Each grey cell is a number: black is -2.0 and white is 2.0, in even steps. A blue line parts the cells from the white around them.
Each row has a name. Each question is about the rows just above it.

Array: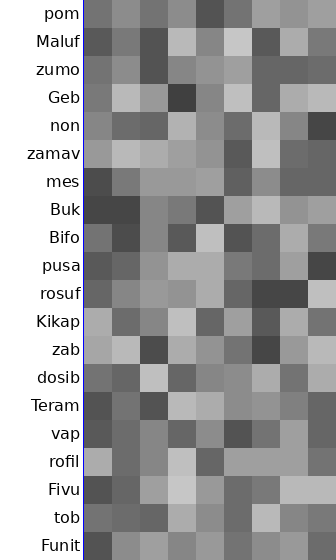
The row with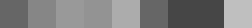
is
rosuf
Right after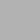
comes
[0.2]
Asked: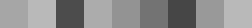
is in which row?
zab
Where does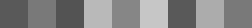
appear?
Maluf
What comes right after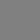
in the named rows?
[-0.4]
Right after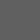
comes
[0.2]
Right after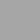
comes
[0.9]

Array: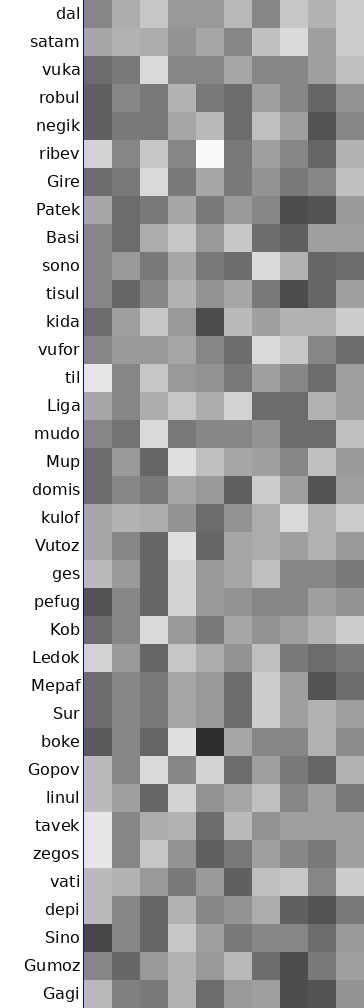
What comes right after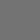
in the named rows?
[1.4]
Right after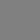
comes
[-0.1]
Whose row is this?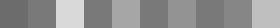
Gire
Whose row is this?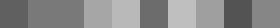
negik
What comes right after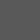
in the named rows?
[0.1]

